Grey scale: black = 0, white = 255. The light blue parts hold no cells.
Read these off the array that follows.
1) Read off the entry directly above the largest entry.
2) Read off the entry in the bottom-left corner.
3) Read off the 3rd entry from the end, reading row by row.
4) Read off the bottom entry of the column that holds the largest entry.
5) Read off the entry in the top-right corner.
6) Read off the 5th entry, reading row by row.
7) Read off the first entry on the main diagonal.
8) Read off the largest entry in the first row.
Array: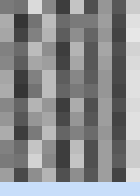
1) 224
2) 158
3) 158
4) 224
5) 204
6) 61
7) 122
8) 218

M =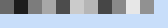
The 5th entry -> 76
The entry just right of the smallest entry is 124
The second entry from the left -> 28

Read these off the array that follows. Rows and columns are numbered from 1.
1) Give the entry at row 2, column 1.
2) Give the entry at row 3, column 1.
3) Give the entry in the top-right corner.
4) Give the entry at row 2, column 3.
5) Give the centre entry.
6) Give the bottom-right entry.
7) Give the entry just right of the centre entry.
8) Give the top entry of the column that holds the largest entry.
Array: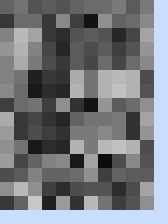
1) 56
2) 130
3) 122
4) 107
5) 50
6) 143
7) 19
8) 83

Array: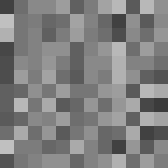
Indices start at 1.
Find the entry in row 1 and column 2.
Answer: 110
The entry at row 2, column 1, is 192
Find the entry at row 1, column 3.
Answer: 137
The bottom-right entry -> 124
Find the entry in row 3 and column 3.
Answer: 130
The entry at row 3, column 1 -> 177
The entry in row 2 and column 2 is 118
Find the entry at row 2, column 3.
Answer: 124
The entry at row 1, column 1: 65
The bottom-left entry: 83
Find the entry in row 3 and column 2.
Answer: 118
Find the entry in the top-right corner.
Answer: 144
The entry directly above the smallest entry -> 170
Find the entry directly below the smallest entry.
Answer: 163

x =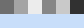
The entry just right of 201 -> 49
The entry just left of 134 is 236

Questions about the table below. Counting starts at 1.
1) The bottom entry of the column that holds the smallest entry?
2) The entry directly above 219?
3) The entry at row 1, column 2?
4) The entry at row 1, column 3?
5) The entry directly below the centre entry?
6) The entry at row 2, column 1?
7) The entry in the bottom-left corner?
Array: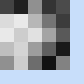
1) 18
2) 67
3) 32
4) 144
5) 157
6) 219
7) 144

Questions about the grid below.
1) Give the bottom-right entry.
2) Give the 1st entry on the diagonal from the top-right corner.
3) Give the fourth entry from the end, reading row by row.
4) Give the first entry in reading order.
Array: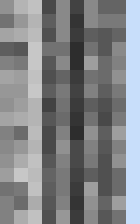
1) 114
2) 100
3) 59
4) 145
